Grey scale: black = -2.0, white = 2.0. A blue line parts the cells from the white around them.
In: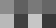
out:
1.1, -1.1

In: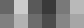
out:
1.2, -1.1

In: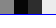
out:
1.7, -1.9

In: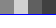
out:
1.3, -1.0

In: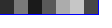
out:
1.1, -1.6

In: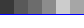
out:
1.2, -1.1

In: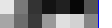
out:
1.6, -1.9

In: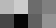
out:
1.2, -1.9

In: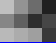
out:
1.0, -1.5
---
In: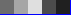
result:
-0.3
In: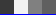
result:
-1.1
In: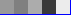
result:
0.4
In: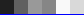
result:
-1.5
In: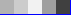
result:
0.8
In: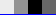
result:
1.7
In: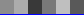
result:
0.2
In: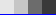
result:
1.6
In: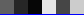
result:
-0.5
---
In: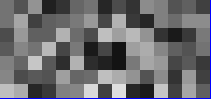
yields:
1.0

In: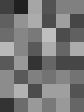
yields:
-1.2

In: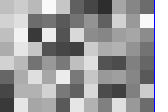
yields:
-1.1

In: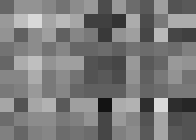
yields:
0.0

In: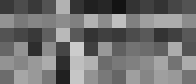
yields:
-0.3
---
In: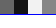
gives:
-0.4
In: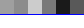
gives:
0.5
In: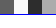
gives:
-0.5
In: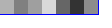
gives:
0.8
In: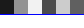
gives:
-1.6
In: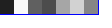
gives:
-1.5
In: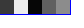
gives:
-1.1
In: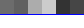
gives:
-0.3
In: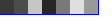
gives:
-1.1
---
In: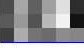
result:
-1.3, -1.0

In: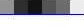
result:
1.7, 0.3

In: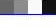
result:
-1.7, -0.4

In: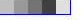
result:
1.5, 1.0

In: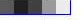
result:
1.7, -0.6

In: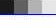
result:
1.6, -1.6

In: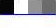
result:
-0.3, -1.9

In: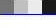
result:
-1.6, -0.2
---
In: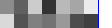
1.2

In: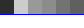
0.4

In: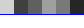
-0.5

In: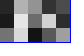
0.3

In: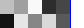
1.9

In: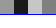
1.1

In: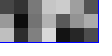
-0.1

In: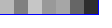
1.1

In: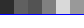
-0.7

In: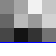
1.8
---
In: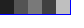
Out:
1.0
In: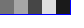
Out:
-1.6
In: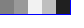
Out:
-1.5
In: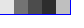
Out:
1.0
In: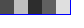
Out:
1.5
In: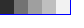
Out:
1.8
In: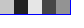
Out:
0.3
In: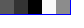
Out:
0.2
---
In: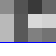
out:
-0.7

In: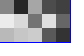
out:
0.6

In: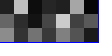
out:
-1.5

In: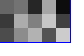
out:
-1.4

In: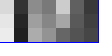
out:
1.2

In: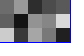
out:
-1.3

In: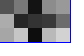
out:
-1.7

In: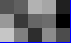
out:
0.8
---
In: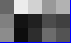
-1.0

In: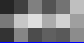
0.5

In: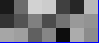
0.3

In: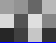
0.1

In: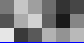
0.1

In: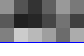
-1.0
